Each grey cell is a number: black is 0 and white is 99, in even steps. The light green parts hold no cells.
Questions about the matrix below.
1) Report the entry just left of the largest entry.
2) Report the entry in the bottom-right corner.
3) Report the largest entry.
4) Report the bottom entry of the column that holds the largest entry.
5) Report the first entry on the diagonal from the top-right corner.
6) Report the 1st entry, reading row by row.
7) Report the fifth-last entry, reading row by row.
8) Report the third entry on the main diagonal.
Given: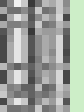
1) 54
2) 60
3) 94
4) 44
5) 54
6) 33
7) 78
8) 89

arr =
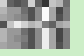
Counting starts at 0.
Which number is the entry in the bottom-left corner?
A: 64
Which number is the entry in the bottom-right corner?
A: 48
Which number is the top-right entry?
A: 43
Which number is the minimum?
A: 21
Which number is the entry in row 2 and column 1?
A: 59
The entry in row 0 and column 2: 32
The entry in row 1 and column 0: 70
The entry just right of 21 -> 76
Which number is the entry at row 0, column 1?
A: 38
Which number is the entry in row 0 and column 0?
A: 81
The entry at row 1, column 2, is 59

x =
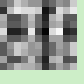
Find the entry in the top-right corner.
79
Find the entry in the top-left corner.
41
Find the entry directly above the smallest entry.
19
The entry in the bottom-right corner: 73
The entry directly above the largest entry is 68
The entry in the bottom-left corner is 35
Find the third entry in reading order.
79
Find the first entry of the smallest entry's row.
85
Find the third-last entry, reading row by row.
63
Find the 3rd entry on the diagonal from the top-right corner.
79
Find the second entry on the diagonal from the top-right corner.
73
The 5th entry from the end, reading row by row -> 19
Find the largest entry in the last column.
90
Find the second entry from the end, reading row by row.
52
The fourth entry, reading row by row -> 68
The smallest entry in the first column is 19
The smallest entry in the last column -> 19
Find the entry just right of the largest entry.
13
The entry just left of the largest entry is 85
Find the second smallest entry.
7
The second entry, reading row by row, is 52
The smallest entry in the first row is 30
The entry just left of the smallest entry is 25
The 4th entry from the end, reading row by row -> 41
